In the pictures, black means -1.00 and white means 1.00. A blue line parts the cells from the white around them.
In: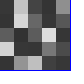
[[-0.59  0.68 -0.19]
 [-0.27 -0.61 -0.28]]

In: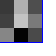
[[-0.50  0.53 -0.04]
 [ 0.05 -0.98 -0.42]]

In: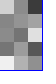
[[ 0.05  0.16  0.27]
 [ 0.09 -0.09  0.76]]

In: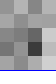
[[ 0.30  0.12  0.28]
 [ 0.06 -0.02 -0.20]]

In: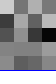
[[-0.53  0.32 -0.24]
 [-0.36  0.13 -0.57]]

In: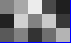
[[-0.73  0.63  0.02]
 [-0.30  0.02 -0.60]]

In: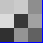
[[ 0.72 -0.56  0.27]
 [-0.62  0.16 -0.24]]
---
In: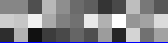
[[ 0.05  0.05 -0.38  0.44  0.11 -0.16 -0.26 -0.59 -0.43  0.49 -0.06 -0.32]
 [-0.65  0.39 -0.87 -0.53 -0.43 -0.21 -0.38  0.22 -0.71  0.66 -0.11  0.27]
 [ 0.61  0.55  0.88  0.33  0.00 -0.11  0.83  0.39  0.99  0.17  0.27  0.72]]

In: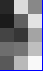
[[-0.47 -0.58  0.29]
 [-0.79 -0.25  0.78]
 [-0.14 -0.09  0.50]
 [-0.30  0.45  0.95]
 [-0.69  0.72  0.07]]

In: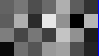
[[-0.01 -0.45 -0.07 -0.51  0.54  0.14 -0.78]
 [-0.93 -0.12 -0.33  0.20  0.26 -0.39 -0.72]
 [-0.22 -0.07 -0.39 -0.17  0.37 -0.27 -0.61]
 [-0.27  0.37 -0.66  0.81  0.14 -0.99  0.43]]

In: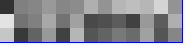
[[ 0.55 -0.55 -0.22  0.20 -0.49  0.43 -0.33 -0.22 -0.05 -0.16  0.26 -0.33
   0.05]
 [ 0.78 -0.10  0.00  0.32 -0.10  0.26 -0.43 -0.38 -0.28 -0.49  0.20 -0.28
   0.37]
 [-0.61  0.00  0.05  0.20  0.05  0.10  0.37  0.15  0.43  0.49  0.43  0.66
   0.15]]

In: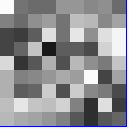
[[ 0.70 -0.59 -0.32  0.38 -0.37  0.44  0.12 -0.04  0.54]
 [-0.47 -0.53 -0.27  0.75 -0.10  0.80  0.12  0.75  0.92]
 [ 0.38 -0.27 -0.21  0.60 -0.37  0.60  0.07 -0.04 -0.42]
 [-0.47 -0.21  0.54 -0.81 -0.27 -0.27 -0.42  0.65  0.92]
 [ 0.01 -0.16  0.12  0.23 -0.10  0.49  0.44  0.07  0.28]
 [ 0.97 -0.10 -0.16 -0.16  0.18  0.18  0.07  0.12 -0.16]
 [ 0.38  0.01  0.07  0.18  0.33  0.23  0.97 -0.47  0.28]
 [ 0.44  0.33  0.28  0.18  0.01 -0.32 -0.64 -0.32 -0.21]
 [ 0.49  0.80  0.54  0.49  0.65  0.01 -0.64  0.75 -0.53]]

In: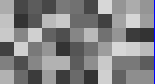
[[ 0.52 -0.60 -0.33  0.46  0.58 -0.17 -0.17 -0.49  0.29  0.69  0.23]
 [ 0.35 -0.44 -0.28 -0.44 -0.05 -0.11 -0.44  0.69  0.17  0.35  0.17]
 [ 0.00 -0.39  0.05  0.40  0.40 -0.28  0.11  0.58 -0.05 -0.05 -0.28]
 [ 0.40 -0.17 -0.54  0.23 -0.54 -0.17 -0.60  0.63 -0.23  0.11  0.11]
 [ 0.58  0.05  0.63 -0.23 -0.39  0.05  0.46 -0.11  0.17 -0.54 -0.60]
 [-0.49  0.63 -0.05  0.17 -0.60 -0.33 -0.11  0.23  0.69  0.63  0.46]]
